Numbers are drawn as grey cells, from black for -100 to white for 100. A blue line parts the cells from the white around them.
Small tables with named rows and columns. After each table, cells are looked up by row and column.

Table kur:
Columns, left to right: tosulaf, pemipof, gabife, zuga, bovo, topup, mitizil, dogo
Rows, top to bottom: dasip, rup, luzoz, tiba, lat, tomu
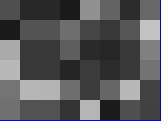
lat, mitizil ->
44
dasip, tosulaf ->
-38
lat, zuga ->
-14
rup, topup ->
-56
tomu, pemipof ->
-36
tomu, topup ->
-79
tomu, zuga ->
-60
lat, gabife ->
41
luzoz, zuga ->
-26
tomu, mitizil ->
-37
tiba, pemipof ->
-56
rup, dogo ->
53
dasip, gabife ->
-69
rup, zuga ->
-14
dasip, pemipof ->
-69
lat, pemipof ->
43
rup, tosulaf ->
-80
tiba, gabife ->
-56
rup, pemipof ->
-35
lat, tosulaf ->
-9
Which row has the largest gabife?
lat

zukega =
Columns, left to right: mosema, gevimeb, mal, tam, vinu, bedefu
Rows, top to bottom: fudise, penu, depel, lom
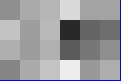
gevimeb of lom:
34
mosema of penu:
52
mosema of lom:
4
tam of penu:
-68
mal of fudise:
42
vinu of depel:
-7
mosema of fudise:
12
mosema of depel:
37
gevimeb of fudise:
33
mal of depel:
38
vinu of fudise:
28
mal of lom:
54
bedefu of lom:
36
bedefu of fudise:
28
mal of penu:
45
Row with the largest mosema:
penu

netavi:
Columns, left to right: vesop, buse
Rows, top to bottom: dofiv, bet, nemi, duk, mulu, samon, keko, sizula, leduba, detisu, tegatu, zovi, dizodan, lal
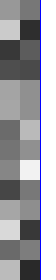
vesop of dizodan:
-17
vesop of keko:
-16
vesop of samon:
30
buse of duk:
-42
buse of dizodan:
-2
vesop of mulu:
29
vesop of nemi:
-56
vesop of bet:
59
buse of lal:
-68
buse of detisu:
-6
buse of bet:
-64
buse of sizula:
13
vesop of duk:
-39
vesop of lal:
47

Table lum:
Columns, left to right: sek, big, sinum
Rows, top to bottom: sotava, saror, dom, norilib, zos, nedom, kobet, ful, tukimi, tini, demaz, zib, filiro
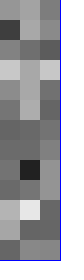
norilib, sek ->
57
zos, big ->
32
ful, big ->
-16
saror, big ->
32
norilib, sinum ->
56
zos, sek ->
10
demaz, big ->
81
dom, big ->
-13
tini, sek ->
-17
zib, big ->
-21
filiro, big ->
7
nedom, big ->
36
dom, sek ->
2
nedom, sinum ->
-21
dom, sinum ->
-28
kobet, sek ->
-21
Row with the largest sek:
norilib

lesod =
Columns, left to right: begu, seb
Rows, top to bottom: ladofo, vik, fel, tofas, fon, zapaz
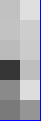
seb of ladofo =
75
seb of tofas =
49
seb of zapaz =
17
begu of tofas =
-58
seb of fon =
73
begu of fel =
47
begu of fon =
8
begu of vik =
52
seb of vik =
61
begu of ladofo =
51

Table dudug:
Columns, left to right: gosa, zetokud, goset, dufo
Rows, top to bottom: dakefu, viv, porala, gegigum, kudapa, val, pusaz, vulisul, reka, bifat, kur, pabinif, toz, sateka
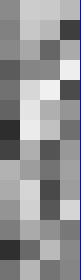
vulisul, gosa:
-48
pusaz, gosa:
-65
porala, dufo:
33
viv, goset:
44
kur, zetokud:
63
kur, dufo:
67
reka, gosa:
40
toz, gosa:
-63
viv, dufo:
-51
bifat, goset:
-43
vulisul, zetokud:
37
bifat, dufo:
23
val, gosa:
-22

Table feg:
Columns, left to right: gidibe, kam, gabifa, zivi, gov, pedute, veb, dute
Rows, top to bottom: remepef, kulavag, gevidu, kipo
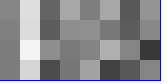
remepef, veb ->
-31
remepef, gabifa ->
-21
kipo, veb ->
-30
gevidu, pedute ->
37
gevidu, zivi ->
-4
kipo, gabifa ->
-40
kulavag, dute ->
6
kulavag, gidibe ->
0
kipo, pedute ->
-48
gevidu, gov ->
3
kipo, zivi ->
-7
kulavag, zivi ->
11
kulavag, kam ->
72
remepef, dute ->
16
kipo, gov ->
27
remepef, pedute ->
31
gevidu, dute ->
-55
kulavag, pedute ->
-6
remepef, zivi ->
31
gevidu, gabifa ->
11

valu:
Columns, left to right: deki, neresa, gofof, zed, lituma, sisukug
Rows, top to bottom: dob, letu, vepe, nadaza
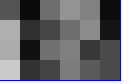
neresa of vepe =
-87
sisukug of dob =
-90
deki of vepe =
34
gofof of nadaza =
-47
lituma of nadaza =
-29
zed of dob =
15
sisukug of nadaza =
-41
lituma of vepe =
-56
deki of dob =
-34
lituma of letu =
9
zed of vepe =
0
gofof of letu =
-45
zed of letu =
-14
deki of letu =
37
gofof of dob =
-14
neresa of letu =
-62
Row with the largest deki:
nadaza

